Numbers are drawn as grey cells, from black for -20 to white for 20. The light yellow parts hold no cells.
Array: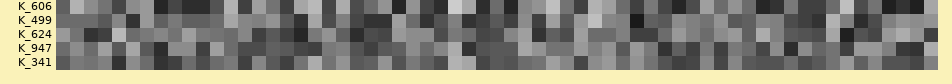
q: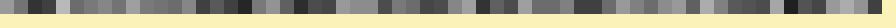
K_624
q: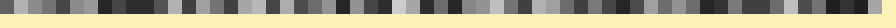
K_606
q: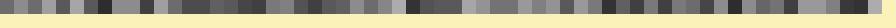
K_947
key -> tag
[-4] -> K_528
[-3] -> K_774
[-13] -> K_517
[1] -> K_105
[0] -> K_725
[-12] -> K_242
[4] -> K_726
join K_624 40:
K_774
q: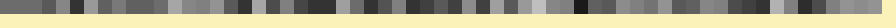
K_499
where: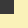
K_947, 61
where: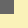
K_947, 55

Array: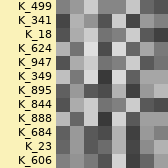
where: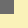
K_23, 4
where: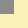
K_23, 7
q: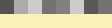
K_947

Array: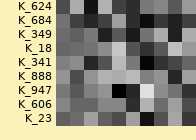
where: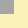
K_23, 9
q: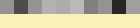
K_888
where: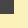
K_341, 9
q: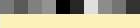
K_947
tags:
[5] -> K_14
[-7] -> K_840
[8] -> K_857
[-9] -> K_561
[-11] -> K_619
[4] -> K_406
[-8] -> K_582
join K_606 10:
K_582

